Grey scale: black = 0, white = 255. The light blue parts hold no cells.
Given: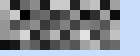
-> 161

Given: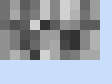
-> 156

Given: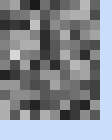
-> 100

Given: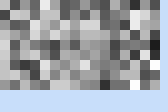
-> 80

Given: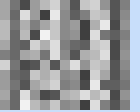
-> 127

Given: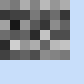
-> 173
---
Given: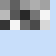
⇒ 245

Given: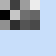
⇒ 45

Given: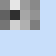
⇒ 208

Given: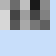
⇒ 87

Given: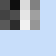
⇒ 44

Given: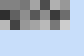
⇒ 67

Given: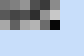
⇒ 97
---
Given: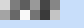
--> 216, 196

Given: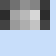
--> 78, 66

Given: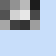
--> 102, 158

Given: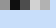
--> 148, 178

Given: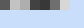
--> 89, 215

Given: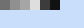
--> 112, 18

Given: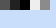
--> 83, 139

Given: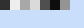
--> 48, 148

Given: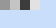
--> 151, 226

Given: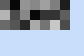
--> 94, 75
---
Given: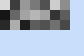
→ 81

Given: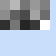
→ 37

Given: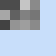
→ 148

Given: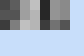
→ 60

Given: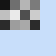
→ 157

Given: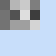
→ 159

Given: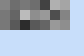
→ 101

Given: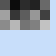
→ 116

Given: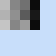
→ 134
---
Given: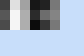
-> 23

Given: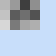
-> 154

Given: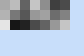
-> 142

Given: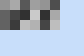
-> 159

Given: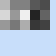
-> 129

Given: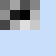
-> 164

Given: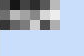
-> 44
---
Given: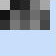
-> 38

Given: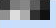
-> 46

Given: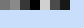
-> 55

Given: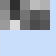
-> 75

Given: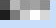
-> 122

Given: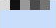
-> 115
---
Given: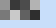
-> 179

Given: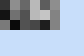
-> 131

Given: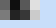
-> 224

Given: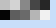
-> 38

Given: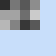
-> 203

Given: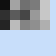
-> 199

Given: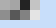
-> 196

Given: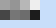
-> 238

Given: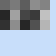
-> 193

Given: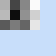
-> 208
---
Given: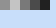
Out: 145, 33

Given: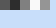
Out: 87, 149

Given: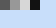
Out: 88, 18

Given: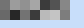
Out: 115, 125

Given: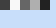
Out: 63, 34

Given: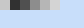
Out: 200, 212
